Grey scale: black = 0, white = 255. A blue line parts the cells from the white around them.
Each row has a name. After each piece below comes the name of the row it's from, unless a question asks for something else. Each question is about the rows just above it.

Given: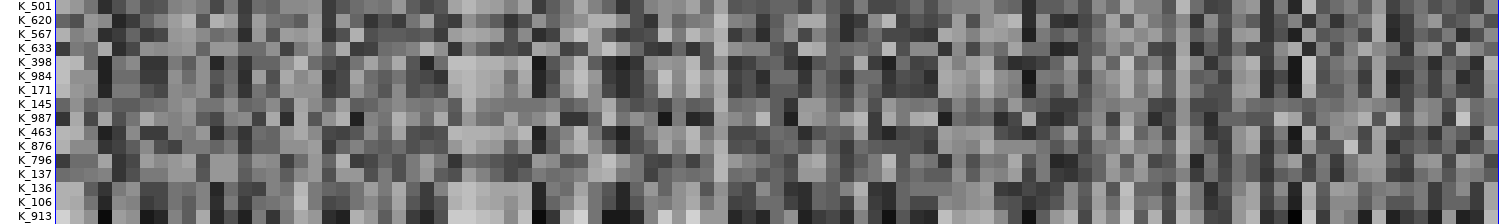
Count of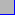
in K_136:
2
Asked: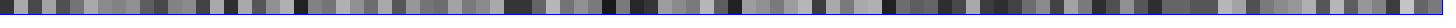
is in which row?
K_987
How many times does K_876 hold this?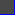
1
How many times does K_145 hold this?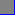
10
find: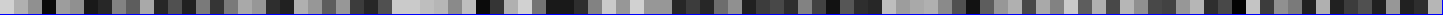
K_913
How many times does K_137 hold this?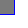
12
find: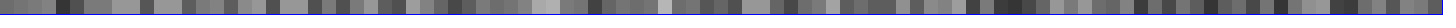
K_137

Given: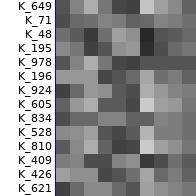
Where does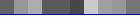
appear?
K_605
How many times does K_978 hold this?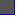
5
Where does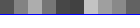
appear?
K_649
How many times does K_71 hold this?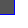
0
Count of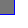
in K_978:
1
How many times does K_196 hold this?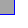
1
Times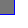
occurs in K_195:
2

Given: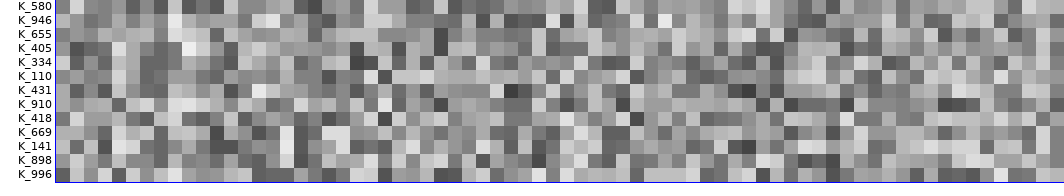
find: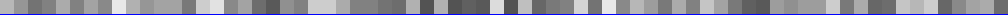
K_946
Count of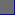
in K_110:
4

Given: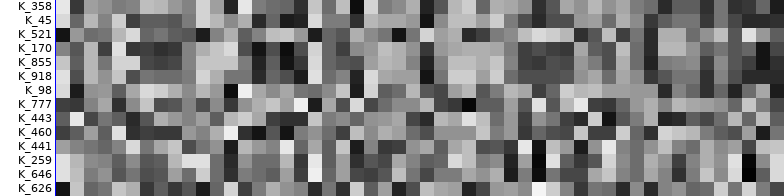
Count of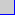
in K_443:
2
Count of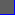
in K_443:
5
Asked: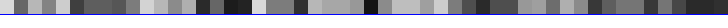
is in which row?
K_45
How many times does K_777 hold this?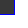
4
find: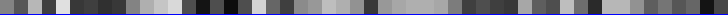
K_170
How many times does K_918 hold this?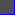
7
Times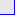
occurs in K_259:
1

